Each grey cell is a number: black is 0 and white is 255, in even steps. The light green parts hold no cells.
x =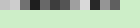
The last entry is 95
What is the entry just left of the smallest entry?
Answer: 113
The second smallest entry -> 40
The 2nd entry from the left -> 205

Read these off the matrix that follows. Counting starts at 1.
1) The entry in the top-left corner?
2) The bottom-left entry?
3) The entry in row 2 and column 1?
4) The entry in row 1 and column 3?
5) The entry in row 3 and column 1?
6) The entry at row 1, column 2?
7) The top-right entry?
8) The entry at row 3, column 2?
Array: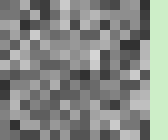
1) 106
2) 118
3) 118
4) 173
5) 162
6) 118
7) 49
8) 173

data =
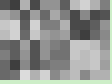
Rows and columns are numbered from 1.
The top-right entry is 126
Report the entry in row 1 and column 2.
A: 62
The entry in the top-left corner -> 83
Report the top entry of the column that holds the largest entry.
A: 177
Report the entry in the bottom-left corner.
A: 105
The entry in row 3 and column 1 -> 199
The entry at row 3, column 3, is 94
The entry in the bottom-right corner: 177
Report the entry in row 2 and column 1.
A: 168
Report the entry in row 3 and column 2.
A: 210
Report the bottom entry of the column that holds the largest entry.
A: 220
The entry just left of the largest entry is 114
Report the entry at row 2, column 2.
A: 147
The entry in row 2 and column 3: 83

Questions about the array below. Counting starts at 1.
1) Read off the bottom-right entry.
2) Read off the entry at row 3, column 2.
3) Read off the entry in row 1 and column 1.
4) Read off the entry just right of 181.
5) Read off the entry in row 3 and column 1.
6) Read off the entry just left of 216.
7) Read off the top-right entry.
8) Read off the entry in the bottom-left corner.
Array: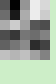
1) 130
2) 204
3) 86
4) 192
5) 172
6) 236
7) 216
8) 192

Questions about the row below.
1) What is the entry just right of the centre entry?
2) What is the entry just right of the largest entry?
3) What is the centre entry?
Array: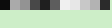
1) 240
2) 231
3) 93

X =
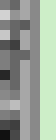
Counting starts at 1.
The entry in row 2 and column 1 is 210
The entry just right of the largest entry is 148
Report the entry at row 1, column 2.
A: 103
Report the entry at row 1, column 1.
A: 126
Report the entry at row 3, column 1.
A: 126
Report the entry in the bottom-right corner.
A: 137
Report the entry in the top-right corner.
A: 137
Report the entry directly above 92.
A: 167
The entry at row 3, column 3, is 92
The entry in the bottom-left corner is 17
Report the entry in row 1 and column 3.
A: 167
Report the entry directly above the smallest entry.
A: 72
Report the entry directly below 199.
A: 83

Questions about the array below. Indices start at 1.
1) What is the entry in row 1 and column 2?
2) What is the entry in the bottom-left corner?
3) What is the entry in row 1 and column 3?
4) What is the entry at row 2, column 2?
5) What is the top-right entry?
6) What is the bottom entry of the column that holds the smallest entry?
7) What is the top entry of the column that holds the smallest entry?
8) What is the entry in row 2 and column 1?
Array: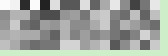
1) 242
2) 191
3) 43
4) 179
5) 231
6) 118
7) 34
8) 140
